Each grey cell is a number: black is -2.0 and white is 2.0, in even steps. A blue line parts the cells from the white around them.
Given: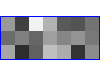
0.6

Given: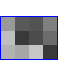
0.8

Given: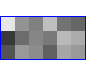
-0.7

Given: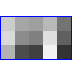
0.8

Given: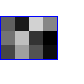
-0.9

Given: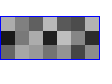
-0.4
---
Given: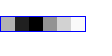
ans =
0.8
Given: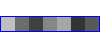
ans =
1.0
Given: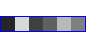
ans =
-1.4
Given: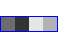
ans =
-0.3
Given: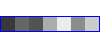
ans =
-1.1
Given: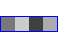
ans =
-0.1
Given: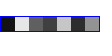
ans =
-1.7
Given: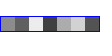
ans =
0.2
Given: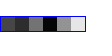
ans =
-0.9
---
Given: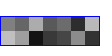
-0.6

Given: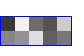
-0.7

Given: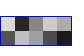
1.2

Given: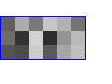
1.1

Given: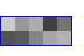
-1.0

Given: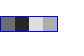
0.7

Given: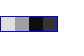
-1.2

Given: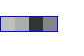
0.1
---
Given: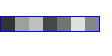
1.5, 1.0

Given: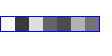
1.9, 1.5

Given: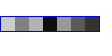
1.2, 0.8

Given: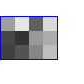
1.6, 1.4

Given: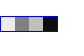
1.7, 1.0

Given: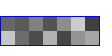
1.2, 1.1

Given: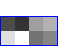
2.0, 1.5

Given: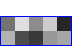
1.5, 1.2
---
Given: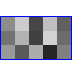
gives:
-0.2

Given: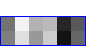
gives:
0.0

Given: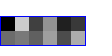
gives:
-0.3

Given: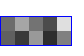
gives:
-0.5

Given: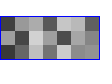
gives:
0.5

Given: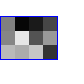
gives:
0.1

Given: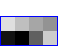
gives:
-1.7
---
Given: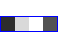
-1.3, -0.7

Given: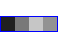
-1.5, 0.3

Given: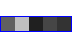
-0.5, -1.2

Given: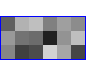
-0.5, -0.9

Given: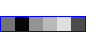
-0.2, -0.8

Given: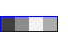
-1.0, 0.7

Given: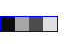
-1.8, 1.5

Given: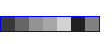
-1.1, 0.0

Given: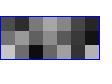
-0.8, 0.8

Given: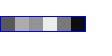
-0.6, -1.8
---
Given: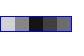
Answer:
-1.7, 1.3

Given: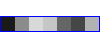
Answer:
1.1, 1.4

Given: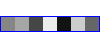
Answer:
1.7, 1.7

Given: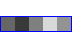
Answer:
0.0, 1.4

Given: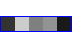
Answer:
0.0, 1.2

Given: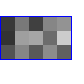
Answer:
0.6, 1.2
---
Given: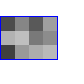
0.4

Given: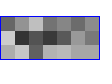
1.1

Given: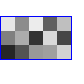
-0.7

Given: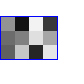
1.1

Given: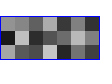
-0.6

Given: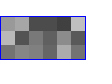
0.1

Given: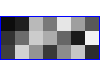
1.3

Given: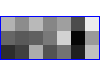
-1.0

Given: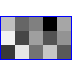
1.6
